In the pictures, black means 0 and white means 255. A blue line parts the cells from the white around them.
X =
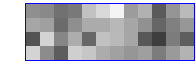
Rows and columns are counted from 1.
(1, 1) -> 143
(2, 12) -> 151
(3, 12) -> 94
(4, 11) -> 154
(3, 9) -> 88
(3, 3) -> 134
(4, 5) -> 198
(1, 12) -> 186
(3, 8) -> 166
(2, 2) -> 160
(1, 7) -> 244
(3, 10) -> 62
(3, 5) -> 103

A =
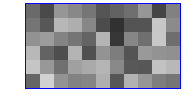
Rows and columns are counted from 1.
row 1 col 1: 106
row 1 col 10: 69
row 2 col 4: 174
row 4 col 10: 147
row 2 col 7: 49
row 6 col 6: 175
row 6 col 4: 130
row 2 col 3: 183
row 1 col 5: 118
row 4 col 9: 153
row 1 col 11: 129
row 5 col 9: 87
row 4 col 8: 84
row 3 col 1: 146
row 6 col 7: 86
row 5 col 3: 112
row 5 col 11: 184
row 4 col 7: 125
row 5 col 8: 88
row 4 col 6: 147

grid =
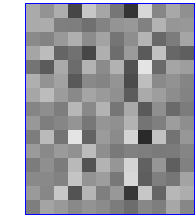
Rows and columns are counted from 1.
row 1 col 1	170
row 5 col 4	108
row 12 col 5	83
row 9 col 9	116
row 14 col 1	154
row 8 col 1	133
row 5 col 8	82
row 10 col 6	155
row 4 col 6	175
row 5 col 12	158
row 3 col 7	117
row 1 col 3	174
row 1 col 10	134
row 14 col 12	173
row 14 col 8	55
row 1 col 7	118
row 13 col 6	157
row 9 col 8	179
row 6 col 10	138
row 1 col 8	52
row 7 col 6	154
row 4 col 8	155
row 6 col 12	133
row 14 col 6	127
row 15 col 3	153
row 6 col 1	175
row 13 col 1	137
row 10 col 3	116
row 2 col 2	172
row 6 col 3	162
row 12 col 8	212
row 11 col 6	142
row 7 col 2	188
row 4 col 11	103
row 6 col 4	89
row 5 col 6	139

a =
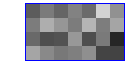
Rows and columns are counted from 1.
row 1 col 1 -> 92
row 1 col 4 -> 130
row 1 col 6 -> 211
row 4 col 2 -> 137
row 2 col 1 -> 124
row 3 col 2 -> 78
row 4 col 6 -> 68
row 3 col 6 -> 122

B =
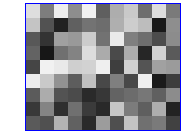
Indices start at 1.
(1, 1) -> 222
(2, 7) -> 175
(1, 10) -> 221
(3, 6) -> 114
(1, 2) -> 125
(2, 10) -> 25
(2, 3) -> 33
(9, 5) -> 42
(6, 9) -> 239
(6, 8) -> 72
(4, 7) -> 74
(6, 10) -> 26
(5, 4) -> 207
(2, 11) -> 142
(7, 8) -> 108
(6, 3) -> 146
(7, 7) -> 99
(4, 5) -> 221
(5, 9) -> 84
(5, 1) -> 69
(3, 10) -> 76
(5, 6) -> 239
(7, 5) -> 42
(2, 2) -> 82
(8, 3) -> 47
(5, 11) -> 155
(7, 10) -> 96
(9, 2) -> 80
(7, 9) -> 119
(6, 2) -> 201
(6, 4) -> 93
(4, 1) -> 99
